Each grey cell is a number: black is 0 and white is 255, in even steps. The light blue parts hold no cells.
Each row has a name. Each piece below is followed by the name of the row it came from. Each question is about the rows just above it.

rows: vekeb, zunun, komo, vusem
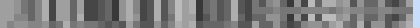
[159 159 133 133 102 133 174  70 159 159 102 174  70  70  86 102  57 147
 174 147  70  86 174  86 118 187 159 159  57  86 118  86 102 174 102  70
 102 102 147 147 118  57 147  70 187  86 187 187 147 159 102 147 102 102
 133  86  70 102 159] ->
komo
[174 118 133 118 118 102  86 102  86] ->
vusem

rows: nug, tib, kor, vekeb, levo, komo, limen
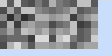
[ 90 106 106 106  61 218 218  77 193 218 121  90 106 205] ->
komo
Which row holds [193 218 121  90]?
komo
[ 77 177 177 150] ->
kor
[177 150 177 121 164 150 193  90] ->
levo
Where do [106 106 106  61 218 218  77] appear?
komo
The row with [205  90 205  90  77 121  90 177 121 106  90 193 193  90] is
nug
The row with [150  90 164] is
limen

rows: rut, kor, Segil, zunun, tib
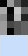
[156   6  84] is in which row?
tib
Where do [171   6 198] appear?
kor

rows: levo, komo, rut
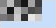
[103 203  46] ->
rut
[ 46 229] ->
rut
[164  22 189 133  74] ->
komo

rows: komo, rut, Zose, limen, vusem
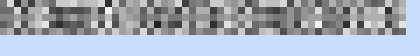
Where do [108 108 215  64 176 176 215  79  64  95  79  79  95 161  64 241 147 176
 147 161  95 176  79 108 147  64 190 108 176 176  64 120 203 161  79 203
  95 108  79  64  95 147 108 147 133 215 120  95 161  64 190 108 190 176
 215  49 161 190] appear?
rut
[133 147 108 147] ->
vusem
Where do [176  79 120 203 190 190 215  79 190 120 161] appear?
komo
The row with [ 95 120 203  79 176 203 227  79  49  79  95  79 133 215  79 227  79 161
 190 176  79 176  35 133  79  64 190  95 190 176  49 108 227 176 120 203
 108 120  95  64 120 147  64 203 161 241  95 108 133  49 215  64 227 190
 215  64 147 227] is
limen
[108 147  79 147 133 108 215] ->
vusem
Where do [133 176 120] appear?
komo
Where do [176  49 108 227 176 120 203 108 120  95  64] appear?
limen

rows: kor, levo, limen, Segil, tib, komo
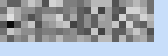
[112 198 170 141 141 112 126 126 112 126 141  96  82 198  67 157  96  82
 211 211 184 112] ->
levo
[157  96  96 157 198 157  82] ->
tib
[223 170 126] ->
limen

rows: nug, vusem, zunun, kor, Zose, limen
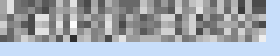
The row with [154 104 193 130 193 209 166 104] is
nug
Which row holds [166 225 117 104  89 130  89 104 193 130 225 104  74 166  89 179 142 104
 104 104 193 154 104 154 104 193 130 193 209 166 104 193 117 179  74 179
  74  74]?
nug
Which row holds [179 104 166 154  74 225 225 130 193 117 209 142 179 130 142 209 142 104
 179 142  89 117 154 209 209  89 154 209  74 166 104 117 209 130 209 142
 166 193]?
Zose

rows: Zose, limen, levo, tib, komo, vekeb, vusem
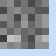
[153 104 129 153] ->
tib
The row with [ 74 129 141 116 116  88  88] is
limen
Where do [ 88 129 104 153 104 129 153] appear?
tib
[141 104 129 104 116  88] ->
komo
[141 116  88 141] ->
vusem
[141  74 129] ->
levo
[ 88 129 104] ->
tib

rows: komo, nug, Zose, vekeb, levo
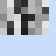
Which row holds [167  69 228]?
vekeb
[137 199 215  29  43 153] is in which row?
Zose
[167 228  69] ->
komo
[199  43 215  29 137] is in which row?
levo
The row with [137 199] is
Zose
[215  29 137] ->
levo

